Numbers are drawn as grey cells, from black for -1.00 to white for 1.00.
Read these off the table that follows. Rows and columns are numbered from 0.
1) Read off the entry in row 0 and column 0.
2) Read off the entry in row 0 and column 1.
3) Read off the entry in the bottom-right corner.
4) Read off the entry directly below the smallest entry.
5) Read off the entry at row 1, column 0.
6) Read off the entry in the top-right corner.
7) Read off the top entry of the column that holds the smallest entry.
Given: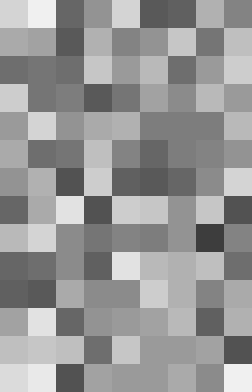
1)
0.66
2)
0.88
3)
0.88
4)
0.50
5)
0.33
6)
0.03
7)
0.39

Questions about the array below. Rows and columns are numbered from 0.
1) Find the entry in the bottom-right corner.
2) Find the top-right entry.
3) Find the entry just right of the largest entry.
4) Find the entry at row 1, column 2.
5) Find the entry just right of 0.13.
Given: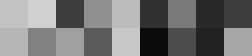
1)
0.30
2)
-0.52
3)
-0.52
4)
0.25
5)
0.47

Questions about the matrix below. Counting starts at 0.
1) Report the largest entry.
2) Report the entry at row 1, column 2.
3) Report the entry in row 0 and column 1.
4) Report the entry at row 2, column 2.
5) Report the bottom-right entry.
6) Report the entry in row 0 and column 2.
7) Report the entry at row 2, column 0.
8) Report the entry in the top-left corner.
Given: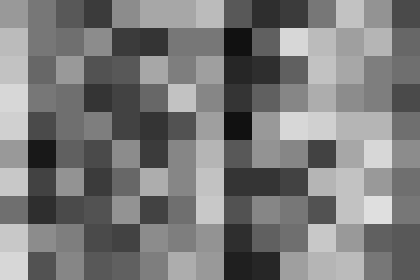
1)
0.75
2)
-0.13
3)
-0.07
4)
0.20
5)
-0.31
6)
-0.31
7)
0.52
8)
0.20

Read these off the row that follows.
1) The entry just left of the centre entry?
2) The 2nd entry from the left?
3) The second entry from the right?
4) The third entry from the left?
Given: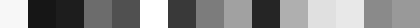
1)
-0.55
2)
-0.83
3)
0.08
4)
-0.77

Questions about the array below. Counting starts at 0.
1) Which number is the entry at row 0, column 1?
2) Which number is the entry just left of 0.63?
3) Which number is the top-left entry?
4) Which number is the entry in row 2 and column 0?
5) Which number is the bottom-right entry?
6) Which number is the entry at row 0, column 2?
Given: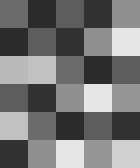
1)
-0.66
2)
0.18
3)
-0.16
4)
0.46
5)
0.63
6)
-0.27

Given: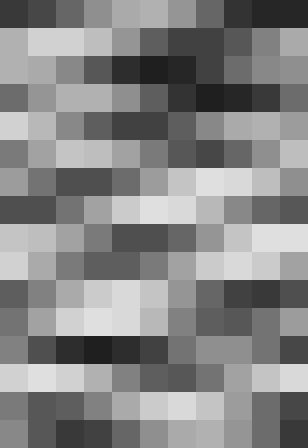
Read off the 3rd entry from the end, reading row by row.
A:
0.17
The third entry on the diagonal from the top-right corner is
-0.15
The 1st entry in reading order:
-0.55
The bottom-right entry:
-0.55
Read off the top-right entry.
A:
-0.70
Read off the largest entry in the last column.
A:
0.75
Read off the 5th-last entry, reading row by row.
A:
0.33
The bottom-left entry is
0.07
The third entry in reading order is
-0.20
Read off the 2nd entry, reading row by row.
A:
-0.44

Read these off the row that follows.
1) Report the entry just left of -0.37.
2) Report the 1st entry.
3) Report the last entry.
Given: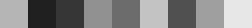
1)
0.53
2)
0.42
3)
0.81

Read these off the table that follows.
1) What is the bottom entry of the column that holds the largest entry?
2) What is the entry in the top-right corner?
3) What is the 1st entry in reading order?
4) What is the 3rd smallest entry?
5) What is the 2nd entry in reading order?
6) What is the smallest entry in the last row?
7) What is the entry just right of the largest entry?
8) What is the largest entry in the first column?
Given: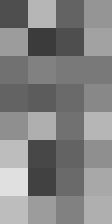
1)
0.48
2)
0.17
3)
-0.39
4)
-0.44
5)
0.43
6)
0.01
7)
-0.49
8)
0.76

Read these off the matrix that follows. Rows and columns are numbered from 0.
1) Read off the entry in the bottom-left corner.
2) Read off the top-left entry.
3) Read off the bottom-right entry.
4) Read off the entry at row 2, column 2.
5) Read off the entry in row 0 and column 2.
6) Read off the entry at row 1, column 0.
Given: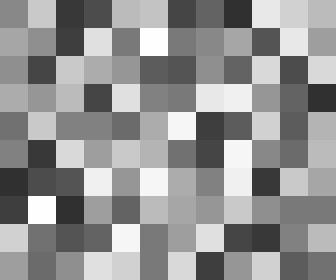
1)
0.24
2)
0.07
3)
-0.11
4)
0.58
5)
-0.56
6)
0.30
